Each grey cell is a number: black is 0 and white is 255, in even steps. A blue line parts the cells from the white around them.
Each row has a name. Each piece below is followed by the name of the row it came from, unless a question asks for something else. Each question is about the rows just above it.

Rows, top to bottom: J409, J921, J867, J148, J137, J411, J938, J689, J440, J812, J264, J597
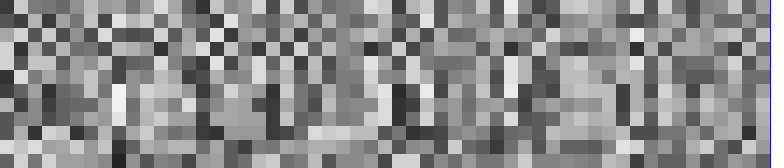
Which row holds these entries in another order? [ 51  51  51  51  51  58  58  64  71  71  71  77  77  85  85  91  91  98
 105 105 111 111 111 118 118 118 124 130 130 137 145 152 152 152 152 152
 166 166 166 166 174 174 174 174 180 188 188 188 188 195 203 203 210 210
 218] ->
J812
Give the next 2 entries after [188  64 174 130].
[188 174]
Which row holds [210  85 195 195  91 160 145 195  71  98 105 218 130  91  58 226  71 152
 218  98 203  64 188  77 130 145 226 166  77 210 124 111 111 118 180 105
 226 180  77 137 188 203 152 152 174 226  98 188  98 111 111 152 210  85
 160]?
J137
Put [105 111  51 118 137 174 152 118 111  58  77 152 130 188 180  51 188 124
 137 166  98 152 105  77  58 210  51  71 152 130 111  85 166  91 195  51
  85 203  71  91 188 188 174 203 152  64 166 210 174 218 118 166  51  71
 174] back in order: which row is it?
J148
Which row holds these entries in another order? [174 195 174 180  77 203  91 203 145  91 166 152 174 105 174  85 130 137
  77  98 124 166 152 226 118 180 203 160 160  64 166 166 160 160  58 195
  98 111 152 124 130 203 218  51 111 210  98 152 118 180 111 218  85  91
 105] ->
J440
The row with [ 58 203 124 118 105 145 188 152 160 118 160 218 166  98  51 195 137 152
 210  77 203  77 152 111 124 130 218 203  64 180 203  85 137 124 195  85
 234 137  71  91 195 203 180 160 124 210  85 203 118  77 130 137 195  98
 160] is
J409
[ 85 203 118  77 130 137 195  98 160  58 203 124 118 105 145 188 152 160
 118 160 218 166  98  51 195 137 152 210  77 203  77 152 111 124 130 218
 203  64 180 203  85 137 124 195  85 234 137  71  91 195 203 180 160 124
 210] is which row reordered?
J409

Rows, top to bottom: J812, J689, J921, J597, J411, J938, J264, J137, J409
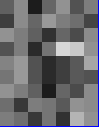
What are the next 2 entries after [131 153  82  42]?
[62 89]
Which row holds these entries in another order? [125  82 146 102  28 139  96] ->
J812
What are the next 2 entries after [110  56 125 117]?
[ 89 146]
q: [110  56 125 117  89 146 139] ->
J137
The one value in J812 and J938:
[82]
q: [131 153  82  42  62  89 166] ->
J411
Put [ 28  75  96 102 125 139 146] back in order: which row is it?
J264

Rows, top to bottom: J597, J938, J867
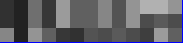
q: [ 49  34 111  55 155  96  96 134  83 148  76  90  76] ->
J938
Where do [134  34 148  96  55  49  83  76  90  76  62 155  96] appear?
J867
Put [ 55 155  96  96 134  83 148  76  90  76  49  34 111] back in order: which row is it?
J938

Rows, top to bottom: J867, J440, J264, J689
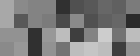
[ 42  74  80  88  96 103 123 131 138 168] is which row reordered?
J440
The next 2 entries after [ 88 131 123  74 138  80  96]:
[103  42]
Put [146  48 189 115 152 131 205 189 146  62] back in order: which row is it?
J264
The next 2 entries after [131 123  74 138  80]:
[ 96 103]
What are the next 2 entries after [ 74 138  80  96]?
[103  42]
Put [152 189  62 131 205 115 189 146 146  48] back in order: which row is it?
J264
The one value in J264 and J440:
[131]

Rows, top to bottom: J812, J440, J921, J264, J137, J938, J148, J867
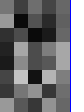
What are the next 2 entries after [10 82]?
[42 96]
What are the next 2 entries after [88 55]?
[147 103]
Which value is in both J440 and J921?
[10]

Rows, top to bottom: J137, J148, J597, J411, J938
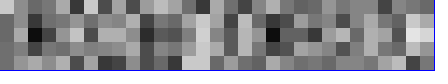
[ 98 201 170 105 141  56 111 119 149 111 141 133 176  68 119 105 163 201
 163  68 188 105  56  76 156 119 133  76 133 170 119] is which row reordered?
J148
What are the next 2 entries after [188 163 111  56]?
[170 111]
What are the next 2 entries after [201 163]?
[ 68 188]
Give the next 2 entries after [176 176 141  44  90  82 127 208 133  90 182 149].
[13 98]
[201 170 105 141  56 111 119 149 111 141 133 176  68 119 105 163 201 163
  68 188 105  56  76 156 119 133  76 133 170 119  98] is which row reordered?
J148
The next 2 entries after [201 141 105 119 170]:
[ 56 201]

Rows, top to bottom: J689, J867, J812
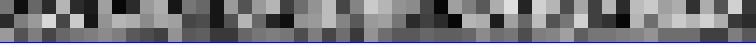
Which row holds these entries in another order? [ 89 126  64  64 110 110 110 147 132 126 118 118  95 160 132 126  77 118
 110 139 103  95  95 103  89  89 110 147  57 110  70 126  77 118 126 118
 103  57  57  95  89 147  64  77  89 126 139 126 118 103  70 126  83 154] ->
J812
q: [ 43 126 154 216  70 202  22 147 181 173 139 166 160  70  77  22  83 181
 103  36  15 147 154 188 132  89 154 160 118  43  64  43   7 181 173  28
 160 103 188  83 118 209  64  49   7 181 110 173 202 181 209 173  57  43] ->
J867
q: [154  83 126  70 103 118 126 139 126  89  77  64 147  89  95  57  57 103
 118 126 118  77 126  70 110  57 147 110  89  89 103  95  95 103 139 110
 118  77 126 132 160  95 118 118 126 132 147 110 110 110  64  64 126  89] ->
J812
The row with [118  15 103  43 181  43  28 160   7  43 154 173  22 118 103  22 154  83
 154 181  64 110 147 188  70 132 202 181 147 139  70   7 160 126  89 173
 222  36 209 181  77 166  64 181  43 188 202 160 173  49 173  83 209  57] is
J689
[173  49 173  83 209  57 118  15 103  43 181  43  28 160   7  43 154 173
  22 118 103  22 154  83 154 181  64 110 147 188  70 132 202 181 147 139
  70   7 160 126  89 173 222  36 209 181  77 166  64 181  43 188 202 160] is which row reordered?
J689
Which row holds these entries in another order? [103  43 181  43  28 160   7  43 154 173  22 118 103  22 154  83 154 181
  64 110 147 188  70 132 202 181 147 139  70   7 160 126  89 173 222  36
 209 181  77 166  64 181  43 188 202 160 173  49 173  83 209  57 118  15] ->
J689
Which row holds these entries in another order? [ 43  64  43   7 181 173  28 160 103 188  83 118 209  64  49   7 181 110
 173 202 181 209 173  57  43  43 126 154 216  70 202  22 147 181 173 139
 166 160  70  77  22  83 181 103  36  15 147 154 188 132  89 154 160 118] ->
J867

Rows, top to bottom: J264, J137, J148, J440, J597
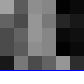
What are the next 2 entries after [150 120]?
[38 24]
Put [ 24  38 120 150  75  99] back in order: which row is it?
J137
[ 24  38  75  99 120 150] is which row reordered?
J137
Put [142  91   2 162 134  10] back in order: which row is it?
J264
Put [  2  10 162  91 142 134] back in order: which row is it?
J264
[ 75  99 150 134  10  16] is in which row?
J148

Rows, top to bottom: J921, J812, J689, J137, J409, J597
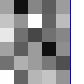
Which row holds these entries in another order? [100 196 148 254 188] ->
J812
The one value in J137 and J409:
[156]
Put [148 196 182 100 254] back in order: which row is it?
J597
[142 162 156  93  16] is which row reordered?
J137

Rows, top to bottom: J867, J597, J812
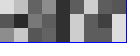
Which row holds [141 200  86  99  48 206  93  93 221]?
J812
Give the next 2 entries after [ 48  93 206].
[93 86]
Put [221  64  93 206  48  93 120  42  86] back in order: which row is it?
J597
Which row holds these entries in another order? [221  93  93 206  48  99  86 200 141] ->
J812

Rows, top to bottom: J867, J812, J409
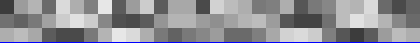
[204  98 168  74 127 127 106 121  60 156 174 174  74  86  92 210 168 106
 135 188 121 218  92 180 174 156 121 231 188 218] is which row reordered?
J409
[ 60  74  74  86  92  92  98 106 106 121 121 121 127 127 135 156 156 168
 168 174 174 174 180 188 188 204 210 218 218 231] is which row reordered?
J409
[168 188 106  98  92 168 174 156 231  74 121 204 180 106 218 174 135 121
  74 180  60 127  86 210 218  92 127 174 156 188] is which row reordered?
J867
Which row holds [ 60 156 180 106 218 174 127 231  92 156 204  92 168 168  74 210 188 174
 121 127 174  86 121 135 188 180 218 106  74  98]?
J867
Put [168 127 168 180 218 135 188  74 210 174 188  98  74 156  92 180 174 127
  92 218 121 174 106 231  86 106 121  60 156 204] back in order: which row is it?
J867

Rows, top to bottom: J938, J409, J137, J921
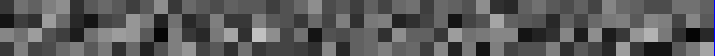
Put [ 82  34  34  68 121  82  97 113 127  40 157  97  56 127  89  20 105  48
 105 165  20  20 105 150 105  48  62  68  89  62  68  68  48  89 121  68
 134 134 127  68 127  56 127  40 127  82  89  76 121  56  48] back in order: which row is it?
J921
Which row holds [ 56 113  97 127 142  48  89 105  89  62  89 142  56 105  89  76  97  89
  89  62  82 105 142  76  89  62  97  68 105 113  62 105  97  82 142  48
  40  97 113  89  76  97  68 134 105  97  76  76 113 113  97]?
J938

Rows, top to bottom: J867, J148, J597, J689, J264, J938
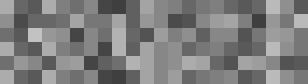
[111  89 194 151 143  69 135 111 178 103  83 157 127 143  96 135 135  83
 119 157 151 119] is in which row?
J597
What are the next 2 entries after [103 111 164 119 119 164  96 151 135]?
[75 83]
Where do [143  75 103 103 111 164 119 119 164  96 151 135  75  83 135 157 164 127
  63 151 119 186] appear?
J148
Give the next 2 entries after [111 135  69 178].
[ 96 164]

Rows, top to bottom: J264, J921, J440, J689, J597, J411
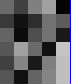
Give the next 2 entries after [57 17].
[ 45 114]
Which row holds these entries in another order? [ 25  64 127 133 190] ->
J597
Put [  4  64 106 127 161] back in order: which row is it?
J264
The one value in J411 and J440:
[100]
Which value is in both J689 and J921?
[17]
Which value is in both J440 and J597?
[25]
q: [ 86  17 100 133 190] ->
J411

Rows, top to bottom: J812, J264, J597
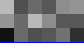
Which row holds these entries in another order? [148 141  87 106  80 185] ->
J812
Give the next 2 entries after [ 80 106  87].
[141 148]
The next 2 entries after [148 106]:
[185 141]
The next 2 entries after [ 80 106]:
[ 87 141]

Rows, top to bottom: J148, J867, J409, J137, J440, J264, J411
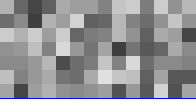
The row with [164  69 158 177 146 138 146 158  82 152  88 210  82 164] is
J411
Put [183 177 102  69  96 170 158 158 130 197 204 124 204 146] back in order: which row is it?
J148

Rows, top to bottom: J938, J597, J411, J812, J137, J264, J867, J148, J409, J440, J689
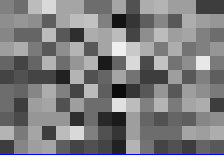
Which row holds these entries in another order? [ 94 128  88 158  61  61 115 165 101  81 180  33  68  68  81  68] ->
J264
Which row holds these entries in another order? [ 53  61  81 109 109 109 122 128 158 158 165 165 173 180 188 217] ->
J440
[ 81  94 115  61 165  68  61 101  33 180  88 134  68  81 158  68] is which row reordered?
J689
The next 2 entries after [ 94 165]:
[188 194]
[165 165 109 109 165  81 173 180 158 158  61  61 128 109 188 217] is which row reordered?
J938
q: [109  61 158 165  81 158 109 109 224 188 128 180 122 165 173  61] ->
J148

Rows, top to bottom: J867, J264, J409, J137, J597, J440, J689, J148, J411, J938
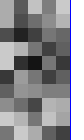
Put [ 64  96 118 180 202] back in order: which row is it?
J137
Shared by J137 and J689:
[96]
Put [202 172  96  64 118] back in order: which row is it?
J938
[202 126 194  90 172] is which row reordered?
J867
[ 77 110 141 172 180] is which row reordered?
J264
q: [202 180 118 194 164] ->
J411
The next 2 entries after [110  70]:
[180 172]

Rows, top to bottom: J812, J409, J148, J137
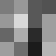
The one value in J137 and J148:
[158]
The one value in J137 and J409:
[158]
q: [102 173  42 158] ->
J148
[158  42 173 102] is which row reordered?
J148
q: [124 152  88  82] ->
J812
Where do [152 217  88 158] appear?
J409

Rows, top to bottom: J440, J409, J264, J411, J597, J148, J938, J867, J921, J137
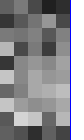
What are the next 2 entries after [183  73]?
[122  60]
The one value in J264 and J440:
[122]
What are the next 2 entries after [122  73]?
[32 46]
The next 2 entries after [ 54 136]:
[150 136]
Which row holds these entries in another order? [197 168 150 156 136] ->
J148

